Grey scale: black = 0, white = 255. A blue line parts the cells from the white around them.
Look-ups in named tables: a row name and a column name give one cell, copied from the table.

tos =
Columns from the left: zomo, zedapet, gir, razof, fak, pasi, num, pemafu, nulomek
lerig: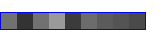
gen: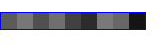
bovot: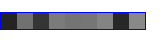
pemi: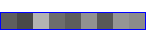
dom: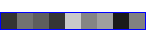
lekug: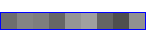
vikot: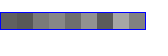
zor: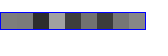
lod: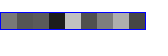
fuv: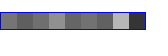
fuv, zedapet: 95
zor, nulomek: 135
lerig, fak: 59
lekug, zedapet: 132
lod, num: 126
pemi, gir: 179
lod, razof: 29
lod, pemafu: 174
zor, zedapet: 123
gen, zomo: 91
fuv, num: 97
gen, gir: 80

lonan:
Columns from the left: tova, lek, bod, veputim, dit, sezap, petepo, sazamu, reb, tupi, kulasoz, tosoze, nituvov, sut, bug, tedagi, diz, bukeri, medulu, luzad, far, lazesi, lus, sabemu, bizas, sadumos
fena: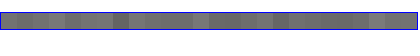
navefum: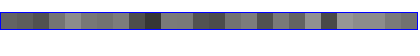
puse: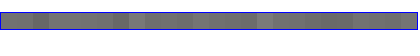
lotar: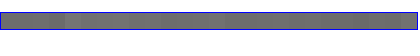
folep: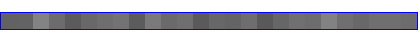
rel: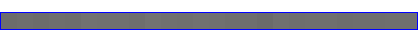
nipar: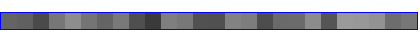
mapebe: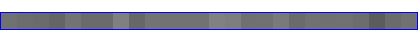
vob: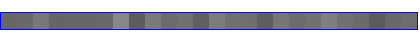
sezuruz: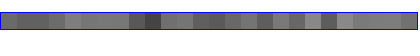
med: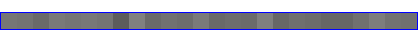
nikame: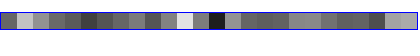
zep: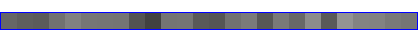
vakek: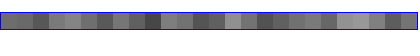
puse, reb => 120
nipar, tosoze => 120
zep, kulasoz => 116
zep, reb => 83
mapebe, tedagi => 112
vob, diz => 94
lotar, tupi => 112
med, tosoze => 109
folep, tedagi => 110
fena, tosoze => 109
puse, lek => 112
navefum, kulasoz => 122
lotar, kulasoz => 109
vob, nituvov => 96
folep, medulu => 112
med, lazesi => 102
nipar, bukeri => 106
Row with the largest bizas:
nikame

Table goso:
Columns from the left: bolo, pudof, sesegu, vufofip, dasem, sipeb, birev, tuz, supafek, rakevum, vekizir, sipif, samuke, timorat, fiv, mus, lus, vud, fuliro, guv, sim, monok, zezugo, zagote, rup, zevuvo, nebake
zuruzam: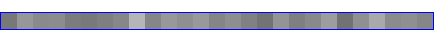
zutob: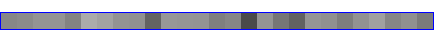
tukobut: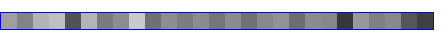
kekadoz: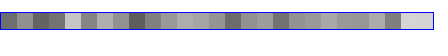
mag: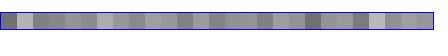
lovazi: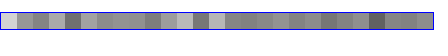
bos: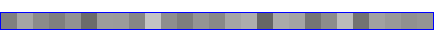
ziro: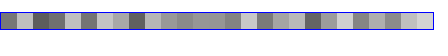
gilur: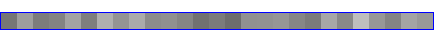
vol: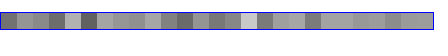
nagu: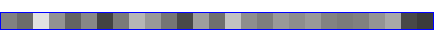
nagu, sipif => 73
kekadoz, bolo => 110
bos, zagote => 161
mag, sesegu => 129
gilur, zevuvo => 164
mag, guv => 113

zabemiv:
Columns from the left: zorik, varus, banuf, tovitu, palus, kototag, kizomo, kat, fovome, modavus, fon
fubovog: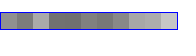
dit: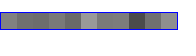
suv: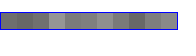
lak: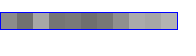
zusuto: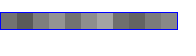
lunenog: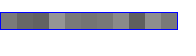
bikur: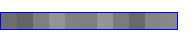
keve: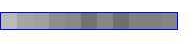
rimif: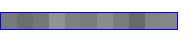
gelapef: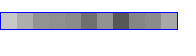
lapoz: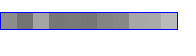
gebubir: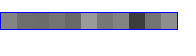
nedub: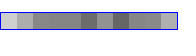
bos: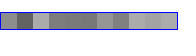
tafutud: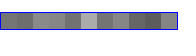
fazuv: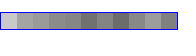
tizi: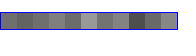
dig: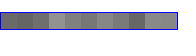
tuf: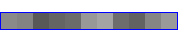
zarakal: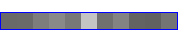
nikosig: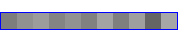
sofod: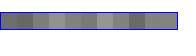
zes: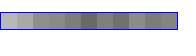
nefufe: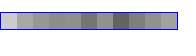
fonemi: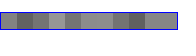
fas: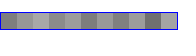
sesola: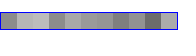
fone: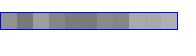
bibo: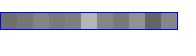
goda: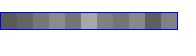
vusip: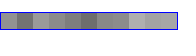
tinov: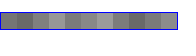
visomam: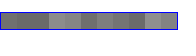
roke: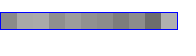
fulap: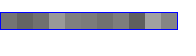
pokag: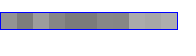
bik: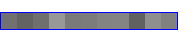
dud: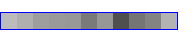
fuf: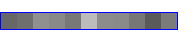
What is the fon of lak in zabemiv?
178
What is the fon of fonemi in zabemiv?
134
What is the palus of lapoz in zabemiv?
121
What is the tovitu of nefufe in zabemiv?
140
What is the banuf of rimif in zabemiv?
119
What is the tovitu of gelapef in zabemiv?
144
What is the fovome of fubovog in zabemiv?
167
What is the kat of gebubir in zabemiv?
131
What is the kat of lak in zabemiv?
143
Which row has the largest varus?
sesola

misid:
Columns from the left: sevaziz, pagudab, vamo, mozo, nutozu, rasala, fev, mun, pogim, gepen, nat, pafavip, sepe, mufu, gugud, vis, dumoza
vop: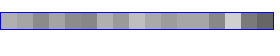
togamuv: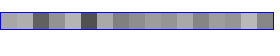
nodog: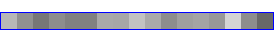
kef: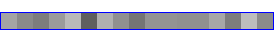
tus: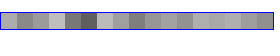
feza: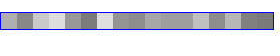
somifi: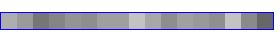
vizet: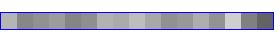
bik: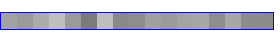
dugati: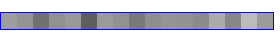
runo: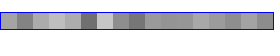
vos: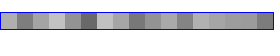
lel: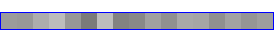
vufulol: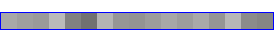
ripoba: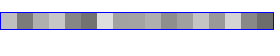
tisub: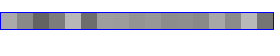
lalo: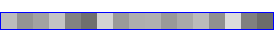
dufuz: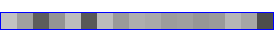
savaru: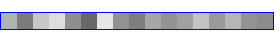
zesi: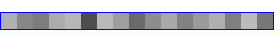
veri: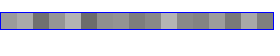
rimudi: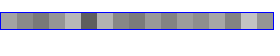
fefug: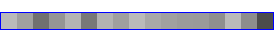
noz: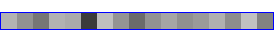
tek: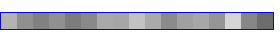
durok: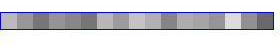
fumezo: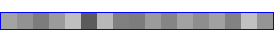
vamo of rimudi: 121
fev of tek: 169
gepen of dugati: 142
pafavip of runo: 150
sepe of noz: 154
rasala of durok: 118
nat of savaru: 147
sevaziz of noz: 179
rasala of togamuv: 81
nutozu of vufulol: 129
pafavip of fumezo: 162
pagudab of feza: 136
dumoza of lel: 158
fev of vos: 193
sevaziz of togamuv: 167
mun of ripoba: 162
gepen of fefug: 168
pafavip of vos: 132

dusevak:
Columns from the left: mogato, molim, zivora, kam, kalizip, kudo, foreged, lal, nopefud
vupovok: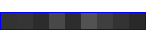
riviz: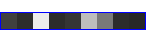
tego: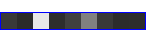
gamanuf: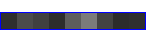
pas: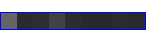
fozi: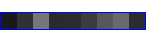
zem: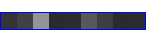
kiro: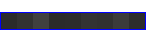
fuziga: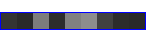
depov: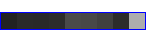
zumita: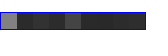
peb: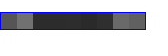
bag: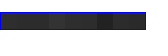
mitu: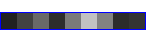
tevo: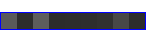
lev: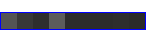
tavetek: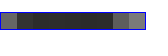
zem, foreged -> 62
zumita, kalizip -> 68
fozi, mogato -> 25
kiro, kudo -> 51
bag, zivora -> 44
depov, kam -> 44
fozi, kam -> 43
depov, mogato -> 34
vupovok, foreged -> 63
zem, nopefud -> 44
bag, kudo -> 45
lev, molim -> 56
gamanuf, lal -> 44
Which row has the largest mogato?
zumita

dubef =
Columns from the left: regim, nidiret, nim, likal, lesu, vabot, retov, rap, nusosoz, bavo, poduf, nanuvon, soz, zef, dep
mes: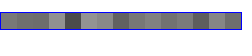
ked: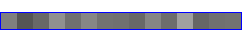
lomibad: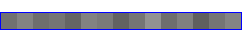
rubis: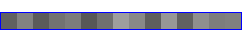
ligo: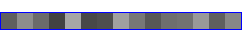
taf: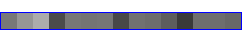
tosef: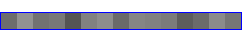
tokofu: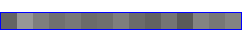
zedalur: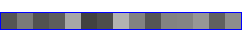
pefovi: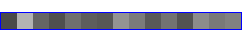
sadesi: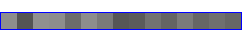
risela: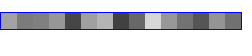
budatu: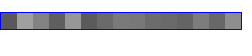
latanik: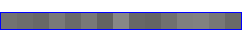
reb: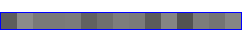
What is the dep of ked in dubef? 114
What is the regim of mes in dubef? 120
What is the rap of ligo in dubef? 160
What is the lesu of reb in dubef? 123
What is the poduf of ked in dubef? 109
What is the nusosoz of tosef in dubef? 133
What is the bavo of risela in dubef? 215
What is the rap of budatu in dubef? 122
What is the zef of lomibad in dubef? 117
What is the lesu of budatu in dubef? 151

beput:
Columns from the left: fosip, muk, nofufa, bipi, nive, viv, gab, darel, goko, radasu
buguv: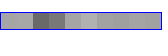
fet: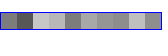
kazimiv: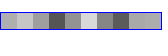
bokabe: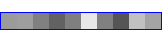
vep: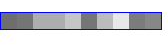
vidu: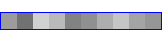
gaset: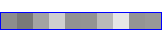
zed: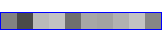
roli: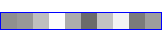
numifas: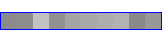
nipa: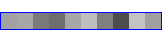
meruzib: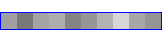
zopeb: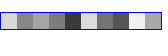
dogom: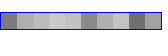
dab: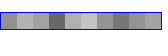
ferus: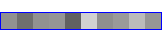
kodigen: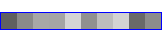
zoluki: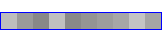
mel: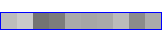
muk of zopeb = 135
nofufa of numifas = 194
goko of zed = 195
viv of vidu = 144
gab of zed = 162
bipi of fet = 184
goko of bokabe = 193
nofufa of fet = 199
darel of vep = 232
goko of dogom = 111
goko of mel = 139
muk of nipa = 167
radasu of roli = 157
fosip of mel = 188
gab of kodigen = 189
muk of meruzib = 120
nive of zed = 111
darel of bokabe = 85
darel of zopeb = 85
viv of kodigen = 144

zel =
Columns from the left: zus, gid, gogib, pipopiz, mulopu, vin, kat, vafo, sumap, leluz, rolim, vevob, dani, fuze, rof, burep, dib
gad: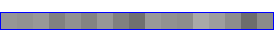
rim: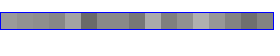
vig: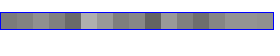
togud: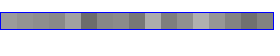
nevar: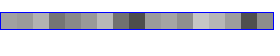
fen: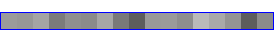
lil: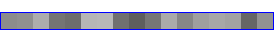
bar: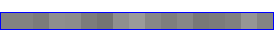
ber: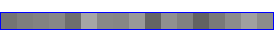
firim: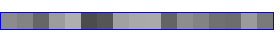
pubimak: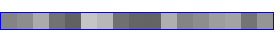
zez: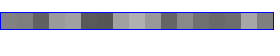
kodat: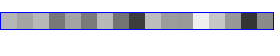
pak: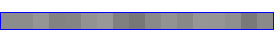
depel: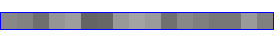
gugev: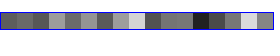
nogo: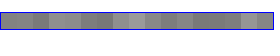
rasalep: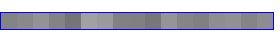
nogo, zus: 130
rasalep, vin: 161
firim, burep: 155
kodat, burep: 53
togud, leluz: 172
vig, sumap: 135
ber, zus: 116
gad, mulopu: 145
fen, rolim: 154
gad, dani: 169
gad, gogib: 152
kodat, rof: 152
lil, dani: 159
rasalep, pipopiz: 131
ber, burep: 160
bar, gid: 130
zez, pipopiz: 154
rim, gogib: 142
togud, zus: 155
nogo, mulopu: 140

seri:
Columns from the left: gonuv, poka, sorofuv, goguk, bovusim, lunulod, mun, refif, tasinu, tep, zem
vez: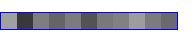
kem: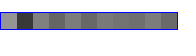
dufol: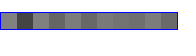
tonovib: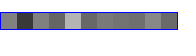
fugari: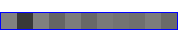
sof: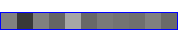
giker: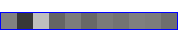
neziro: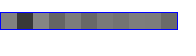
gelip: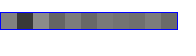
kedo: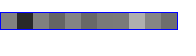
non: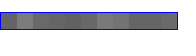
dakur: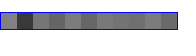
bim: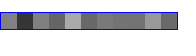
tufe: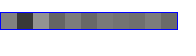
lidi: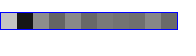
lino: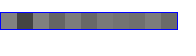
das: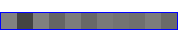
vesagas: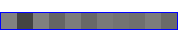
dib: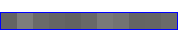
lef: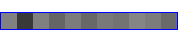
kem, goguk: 101
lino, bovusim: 124
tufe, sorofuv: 147
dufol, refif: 115
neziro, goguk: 101
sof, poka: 57
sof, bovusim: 166
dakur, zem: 106
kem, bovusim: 124
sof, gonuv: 129
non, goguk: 101
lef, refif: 115
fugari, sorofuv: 128
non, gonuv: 100
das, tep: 124

